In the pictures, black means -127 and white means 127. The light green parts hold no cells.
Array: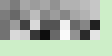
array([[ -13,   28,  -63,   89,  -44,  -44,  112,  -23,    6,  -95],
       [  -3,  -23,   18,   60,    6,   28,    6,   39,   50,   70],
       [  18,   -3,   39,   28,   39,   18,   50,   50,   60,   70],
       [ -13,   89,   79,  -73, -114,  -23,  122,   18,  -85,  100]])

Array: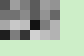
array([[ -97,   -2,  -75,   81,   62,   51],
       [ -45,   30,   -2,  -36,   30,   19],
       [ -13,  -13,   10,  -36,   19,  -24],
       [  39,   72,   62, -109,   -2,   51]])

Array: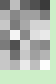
array([[-35,  62, -25, -47, -69],
       [  8, 116,   8,  95, 105],
       [ 52,   8,  32,  32,  -4],
       [ 71,  -4,  41,  83,  83],
       [ 71, -16,  71,  32,  52],
       [ -4, -47,  83,  20,   8],
       [ 71,  52, 105,  62, 125]])

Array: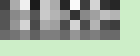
array([[ -21,  -11,    9,  -30,   -1,   -1,  -21,   21,  -11,   -1,  -21,
         -21],
       [ -42,    9,   32,  -42,   73,   52,   21,  -77,    9,   32,   63,
          52],
       [ -42,   21,   84,  -54,   43,   32,  -54,   84,  -54,   52,  -54,
         -66],
       [ -66,   43,  111, -100,   73,   43,  -89,  122,  -66,   84,  -77,
         -89]])

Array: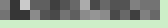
array([[-12, -73, -73,  11, -44, -54, -12, -32,  11,  21,  11, -54, -23,
        -64,   0, -23],
       [  0, -73,  74, -32, -32, -64, -44, -23,  43, -54, -23, -44, -44,
          0, -12, -12]])

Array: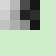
array([[  78,   35,  -94,  -82],
       [  87,   57,  -52, -106],
       [  66,   46,   13, -106]])
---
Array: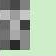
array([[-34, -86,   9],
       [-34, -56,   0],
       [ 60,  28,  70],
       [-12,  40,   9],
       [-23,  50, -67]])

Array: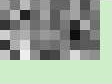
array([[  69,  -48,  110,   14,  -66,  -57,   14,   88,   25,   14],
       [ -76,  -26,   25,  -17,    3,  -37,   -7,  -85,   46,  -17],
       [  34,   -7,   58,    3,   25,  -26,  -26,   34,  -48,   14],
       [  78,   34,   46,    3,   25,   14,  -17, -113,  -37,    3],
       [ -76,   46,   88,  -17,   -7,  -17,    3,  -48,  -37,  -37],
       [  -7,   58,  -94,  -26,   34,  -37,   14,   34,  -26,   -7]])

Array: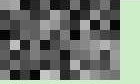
array([[   8, -110,  -69, -120,   70,   49,  -88,  -51,   49,   18,   -3,
         -12],
       [ -32,  -88,  -42,   -3,  -32,  -32, -110,  -22,  -12,   18,  -69,
          27],
       [-120,  -79,  -22,  -32,    8,  -69,   -3, -120,    8,  -32,  -60,
         -69],
       [ -42,  -69,  -32,  -32,   37,   18,  -42,  -79,   49, -110,    8,
        -120],
       [ -79,  -22,  -22,  -79,  -60,   37,  -12, -110,  -79,   18,  -60,
         -51],
       [ -60,  -12,  -51,  -42,  -88,  -42,  -79,   49,  -60,  -32,  -51,
          18],
       [  27,   37, -110,  -88,  -22, -110,  -98,  -12,  -98,  -51,  -12,
         -88],
       [ -42,   61,  -98,   -3, -110,  -51,  -22,   -3,    8,   27,   49,
          18]])

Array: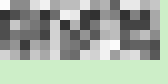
array([[-78, -49, -19,   1, -78, -19, 113, 104, -68, -78,  20,   1, -78,
          1, -68,  40],
       [-49,  -8, -19, -19, -59,  82,   1, -49,  20, -38,  51,  61, -29,
         30,  61,  11],
       [123,  11,  11,  93, 113,  40,  61,  61, 104,  30,  51, -29, 104,
        104,  51,  70],
       [ -8,  20, -68,  40,  20,  82,   1,  -8, -38,  70, 113, 123, -38,
        -29, -29, -49],
       [ 82,  51,  -8,  70,  40,  93,  -8, -19,  93,  82, 113,  30,  82,
         93,  11, -38],
       [-49,  70,  11,  -8, -38,  82, -78,  51, -68,  -8,  70,  61, -59,
        -59, -59,  40]])

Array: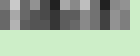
array([[-23,  40, -23, -43, -53, -73, -34, -34,   9, -13, -62,  18,  -1],
       [-23,  51, -34, -43, -43, -73, -34, -23,   9, -13, -62,  18,  -1],
       [ -1,  73, -23,  18, -53, -94,  40,   9,  62, -13, -94,   9,  18]])

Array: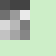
array([[-48, -60, -60],
       [-15,  26, 106],
       [ 66,  37,   6],
       [ 88,  56,  -4]])

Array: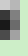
array([[-102,  -20],
       [ -71,    0],
       [ -52,   34],
       [  76,   55]])

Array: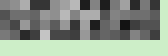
array([[ -26,  -56,   24,  -35,    3,  -35,   24,  -74,   33,  -98,  -26,
          -6, -108,  -65,  -45,  -45],
       [  -6,  -26,  -86,  -65,   68,  -56,  -56,  -65,   24,  -45,  -26,
         -35,  -56,    3,  -26,  -65],
       [ -45,  -16,  -16,  -26,   24,   15,   56,    3,   45,   45,  -45,
           3,   -6,  -16,  -16,  -35],
       [   3,   15,   45,  -74,  -74,   15,   33,   56,  -98,    3,  -98,
          -6,   33,  -86,   -6,  -74]])

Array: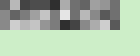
array([[  9, -27,  -3,  32,  68,  -3, 101, -15,  56,   9, -38, -15],
       [-27,  56, -59, -50, -50, -80,  44, -15, -27,  32,  21, -15],
       [  9,  78,  56,  68,  21,  -3, -80, -59,   9,  44,  78, -38]])
